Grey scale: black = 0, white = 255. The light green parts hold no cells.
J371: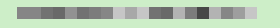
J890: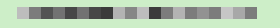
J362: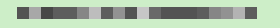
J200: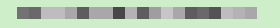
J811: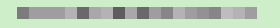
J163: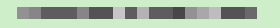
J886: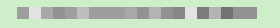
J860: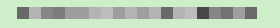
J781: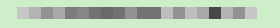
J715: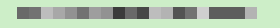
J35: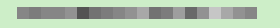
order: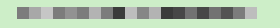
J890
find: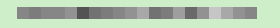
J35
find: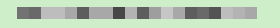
J200
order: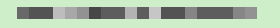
J163
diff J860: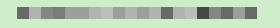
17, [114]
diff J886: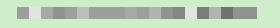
10, [146]

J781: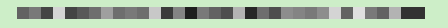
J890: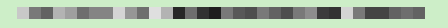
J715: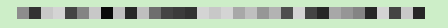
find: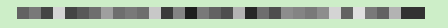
J781
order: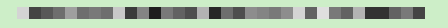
J781

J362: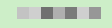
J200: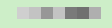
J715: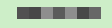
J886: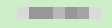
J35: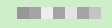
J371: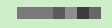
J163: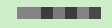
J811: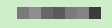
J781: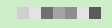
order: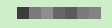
J811
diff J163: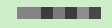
5, [132]
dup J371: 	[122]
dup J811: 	[122]
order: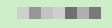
J362

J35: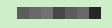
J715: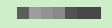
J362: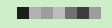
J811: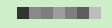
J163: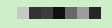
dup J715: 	[71]
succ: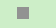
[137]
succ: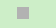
[157]

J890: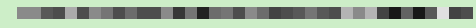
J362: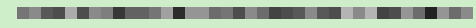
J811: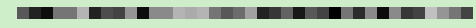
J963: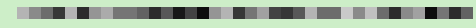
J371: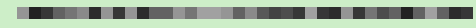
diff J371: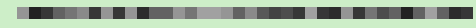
6, [44]
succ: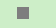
[55]
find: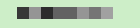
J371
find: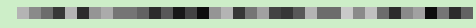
J963

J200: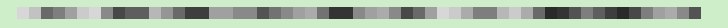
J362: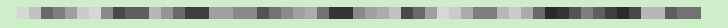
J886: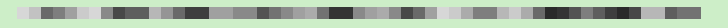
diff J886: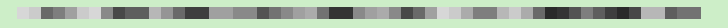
1, [194]
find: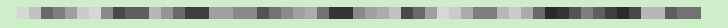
J362
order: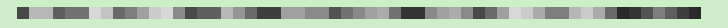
J886

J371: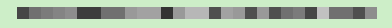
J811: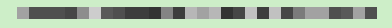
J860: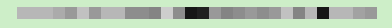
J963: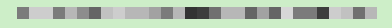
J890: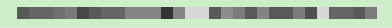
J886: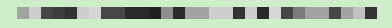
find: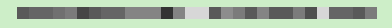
J890
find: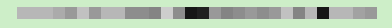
J860
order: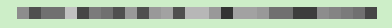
J371
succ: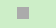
[153]

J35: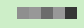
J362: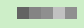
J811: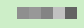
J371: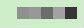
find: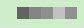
J362
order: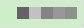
J811

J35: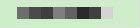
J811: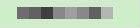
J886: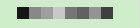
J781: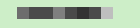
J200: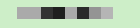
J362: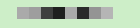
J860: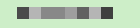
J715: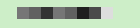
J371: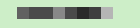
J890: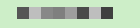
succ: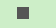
[190]
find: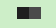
J715
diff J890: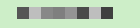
4, [158]
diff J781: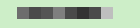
2, [74]
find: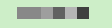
J860

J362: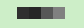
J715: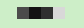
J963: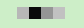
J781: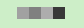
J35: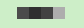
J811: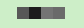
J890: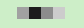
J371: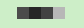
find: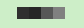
J362
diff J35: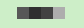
0, [75]
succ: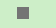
[106]
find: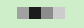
J890
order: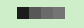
J811

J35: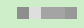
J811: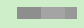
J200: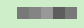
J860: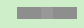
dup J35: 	[164]
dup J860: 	[142]
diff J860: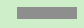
2, [152]

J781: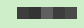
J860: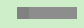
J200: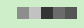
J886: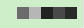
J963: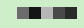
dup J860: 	[141]
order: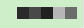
J886
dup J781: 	[61]

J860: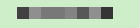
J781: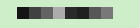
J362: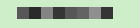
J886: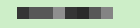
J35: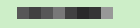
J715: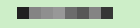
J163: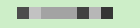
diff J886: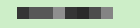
6, [87]
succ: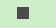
[194]
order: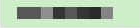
J886
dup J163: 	[163]

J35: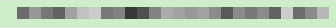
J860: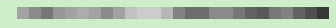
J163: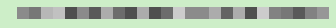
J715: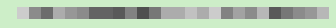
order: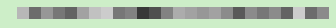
J35
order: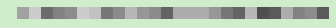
J715
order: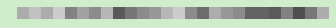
J715
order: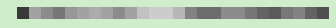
J860
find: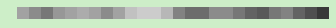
J860
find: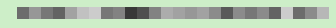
J35

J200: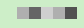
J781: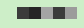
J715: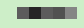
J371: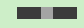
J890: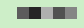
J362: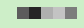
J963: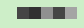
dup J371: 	[59]
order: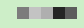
J362
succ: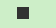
[144]
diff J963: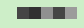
4, [164]
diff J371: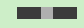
2, [164]

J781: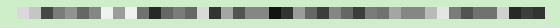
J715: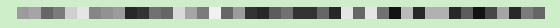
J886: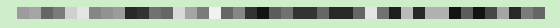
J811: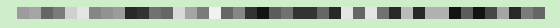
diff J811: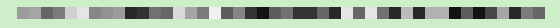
17, [102]
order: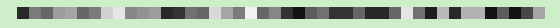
J886
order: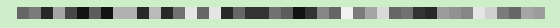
J811
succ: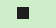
[186]
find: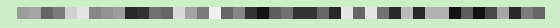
J811
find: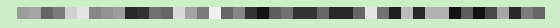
J886

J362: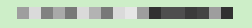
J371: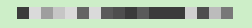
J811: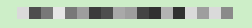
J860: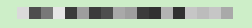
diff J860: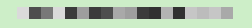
3, [230]
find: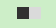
J811
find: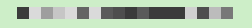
J371
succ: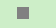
[169]
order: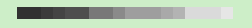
J811

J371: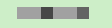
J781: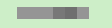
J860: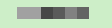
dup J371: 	[161]
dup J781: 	[149]
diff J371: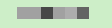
4, [161]
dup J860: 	[161]
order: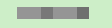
J781
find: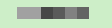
J860

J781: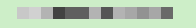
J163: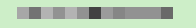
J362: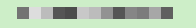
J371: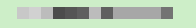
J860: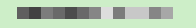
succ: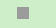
[134]
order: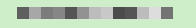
J362
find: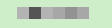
J781
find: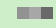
J781
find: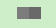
J860
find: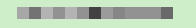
J163
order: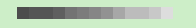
J362

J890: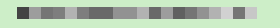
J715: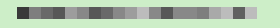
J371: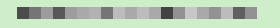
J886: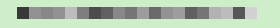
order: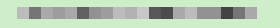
J371
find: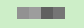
J886

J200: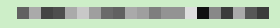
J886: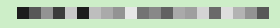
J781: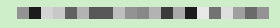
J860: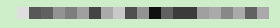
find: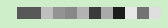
J781
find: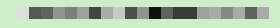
J860
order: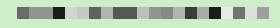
J781
